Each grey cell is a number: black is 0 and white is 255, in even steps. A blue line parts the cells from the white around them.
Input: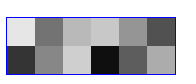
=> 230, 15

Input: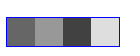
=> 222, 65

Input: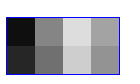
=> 221, 15

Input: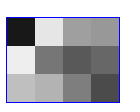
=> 238, 24

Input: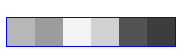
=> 244, 61

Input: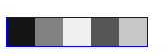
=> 240, 20

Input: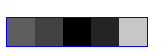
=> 199, 0

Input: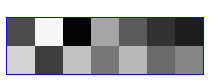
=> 247, 3
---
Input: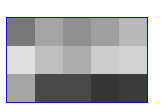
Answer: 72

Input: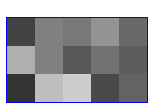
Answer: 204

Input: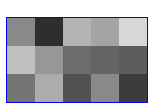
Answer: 81

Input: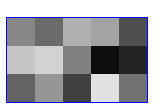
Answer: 64

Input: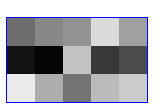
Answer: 116

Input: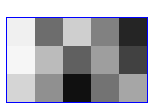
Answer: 16

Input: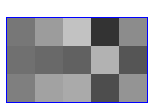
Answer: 170

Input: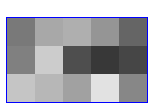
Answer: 161

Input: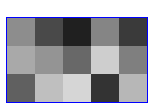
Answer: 214
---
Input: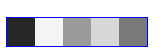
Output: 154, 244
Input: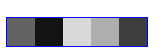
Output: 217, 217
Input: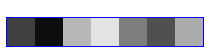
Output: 227, 227
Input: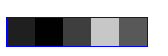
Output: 62, 199
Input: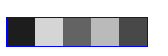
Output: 99, 213
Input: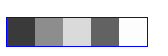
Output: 218, 253
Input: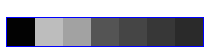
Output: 84, 189
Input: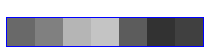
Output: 196, 196
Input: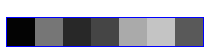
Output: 69, 196
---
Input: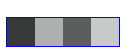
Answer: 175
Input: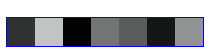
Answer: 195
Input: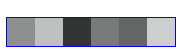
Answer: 192
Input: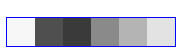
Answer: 79
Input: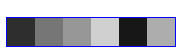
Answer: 118
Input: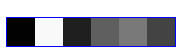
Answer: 249
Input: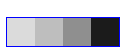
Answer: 190
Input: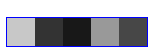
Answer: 51
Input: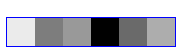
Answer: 125
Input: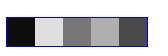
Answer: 223
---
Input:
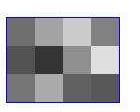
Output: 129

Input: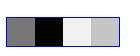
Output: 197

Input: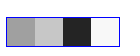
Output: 248

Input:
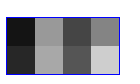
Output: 132

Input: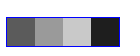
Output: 30

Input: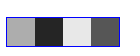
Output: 86

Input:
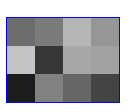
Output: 150

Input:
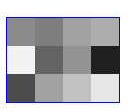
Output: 173

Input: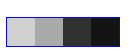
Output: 20

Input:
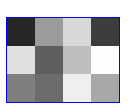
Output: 61
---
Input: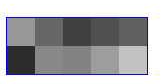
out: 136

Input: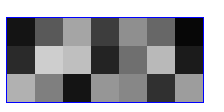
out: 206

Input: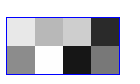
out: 254

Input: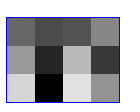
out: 36

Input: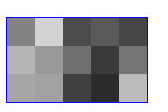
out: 153

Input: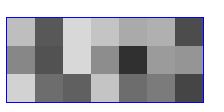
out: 82

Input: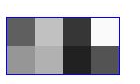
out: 177

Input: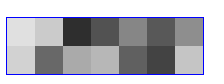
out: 104

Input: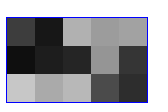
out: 29
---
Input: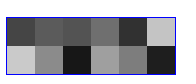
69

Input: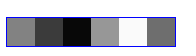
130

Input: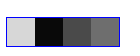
215

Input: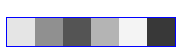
229

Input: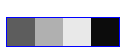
93

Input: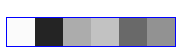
251

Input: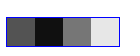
83

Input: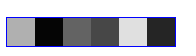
176
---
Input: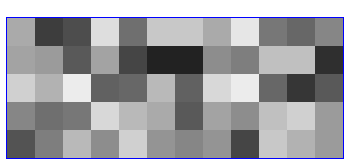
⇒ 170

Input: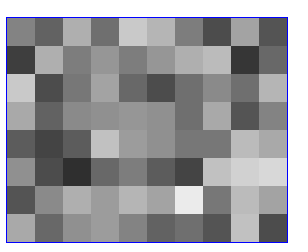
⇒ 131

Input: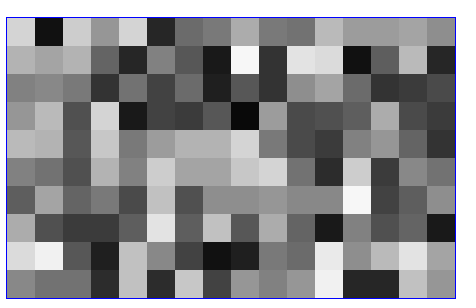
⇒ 212

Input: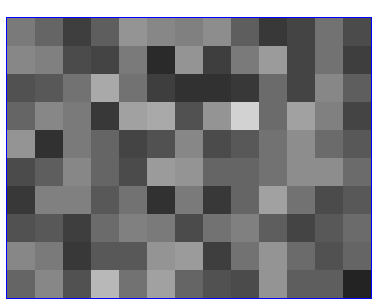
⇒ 122

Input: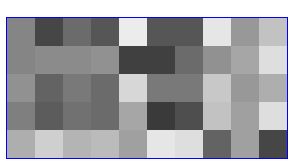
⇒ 133

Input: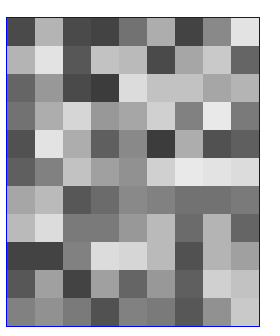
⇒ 74
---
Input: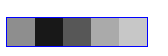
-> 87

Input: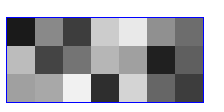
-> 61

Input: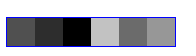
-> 0

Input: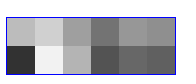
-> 159

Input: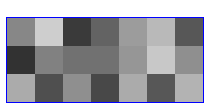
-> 58

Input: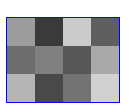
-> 203

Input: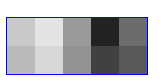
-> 154
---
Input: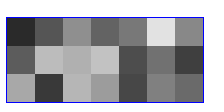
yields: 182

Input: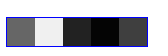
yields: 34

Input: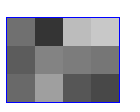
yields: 86

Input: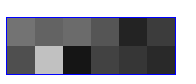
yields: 21

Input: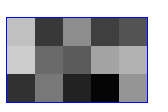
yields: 34

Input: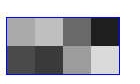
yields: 156

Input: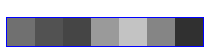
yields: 69

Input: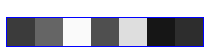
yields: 250

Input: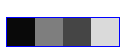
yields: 69
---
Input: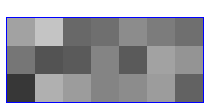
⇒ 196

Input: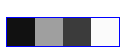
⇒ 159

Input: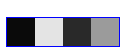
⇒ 228

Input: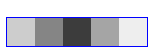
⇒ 133

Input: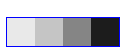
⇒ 197

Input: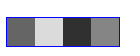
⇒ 219

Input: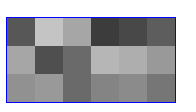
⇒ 196
